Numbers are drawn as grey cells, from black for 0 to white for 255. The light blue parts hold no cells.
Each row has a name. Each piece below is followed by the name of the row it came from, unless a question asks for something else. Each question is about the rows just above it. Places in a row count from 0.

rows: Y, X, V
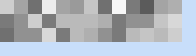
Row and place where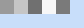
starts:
Y, 5
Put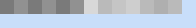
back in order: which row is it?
X
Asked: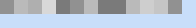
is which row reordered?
X
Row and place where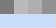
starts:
V, 4

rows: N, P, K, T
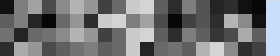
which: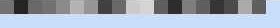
K
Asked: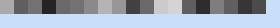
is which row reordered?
K
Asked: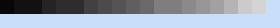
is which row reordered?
N
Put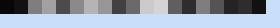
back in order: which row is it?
N
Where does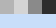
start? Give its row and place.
T, 14

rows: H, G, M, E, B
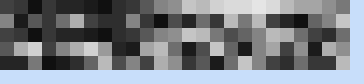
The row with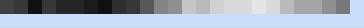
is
H
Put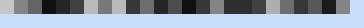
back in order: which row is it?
G
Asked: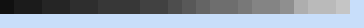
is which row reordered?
B
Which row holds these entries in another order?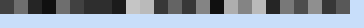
M
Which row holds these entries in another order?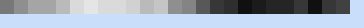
H
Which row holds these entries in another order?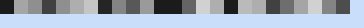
E
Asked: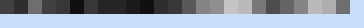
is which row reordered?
M

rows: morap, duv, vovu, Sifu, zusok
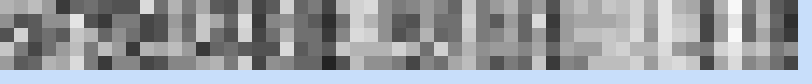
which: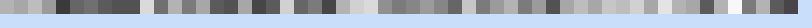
morap
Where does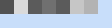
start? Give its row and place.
Sifu, 19
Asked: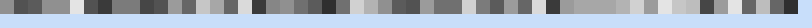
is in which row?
duv
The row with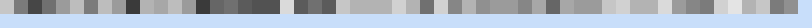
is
Sifu
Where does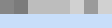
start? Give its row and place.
zusok, 40
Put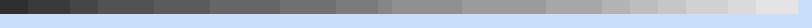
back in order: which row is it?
duv

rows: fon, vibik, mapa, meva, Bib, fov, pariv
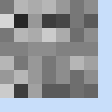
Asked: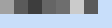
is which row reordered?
pariv
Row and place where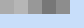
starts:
fon, 2
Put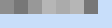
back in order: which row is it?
fon

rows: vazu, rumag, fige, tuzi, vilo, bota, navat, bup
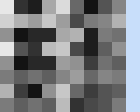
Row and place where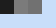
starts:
fige, 6
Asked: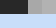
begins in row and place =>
fige, 2
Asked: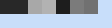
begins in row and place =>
fige, 2
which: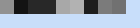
fige

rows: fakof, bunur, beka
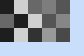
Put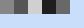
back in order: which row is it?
bunur
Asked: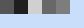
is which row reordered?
fakof
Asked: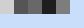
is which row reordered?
fakof
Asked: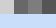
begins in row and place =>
fakof, 1

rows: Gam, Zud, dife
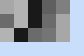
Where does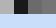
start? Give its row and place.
dife, 0
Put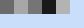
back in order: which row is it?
dife
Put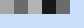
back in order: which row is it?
Zud
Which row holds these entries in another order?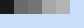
dife

